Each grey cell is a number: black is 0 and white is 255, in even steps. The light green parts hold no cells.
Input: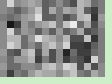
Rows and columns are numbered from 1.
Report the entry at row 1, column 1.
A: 139
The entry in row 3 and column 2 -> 108
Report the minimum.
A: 23
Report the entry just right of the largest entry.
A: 108
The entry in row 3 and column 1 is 124
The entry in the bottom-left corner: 139
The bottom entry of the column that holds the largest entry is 195
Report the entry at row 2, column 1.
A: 139
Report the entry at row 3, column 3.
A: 124
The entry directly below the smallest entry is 211
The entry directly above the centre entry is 95
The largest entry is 236
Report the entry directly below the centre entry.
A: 195
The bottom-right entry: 139
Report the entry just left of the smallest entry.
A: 139
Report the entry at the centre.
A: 168
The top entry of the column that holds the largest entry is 79
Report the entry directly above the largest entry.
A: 108
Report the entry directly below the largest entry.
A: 124
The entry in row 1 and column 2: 211
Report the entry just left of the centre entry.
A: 182
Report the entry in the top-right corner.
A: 124
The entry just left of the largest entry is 195

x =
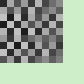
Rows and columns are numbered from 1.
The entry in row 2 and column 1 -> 169
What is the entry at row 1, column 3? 83
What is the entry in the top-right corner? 138
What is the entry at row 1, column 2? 169
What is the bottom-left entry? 83
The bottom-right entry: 126
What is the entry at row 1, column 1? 42
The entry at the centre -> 193
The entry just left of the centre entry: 29
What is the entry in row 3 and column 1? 193
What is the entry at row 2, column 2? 83
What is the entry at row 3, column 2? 29

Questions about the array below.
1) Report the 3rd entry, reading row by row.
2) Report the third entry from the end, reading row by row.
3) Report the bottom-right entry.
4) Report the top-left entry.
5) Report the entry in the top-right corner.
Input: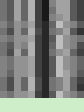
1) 162
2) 146
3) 102
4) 115
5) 65

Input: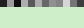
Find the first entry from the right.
61
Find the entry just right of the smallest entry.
173

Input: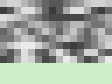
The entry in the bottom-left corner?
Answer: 72
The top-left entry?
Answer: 197
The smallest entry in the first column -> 60
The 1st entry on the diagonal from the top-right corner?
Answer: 197
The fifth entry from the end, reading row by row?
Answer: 130
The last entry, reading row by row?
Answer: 235
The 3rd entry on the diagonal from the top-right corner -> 117
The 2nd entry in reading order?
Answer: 210
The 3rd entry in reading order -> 210
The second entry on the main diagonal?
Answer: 88
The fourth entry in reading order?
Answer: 184
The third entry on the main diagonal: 197
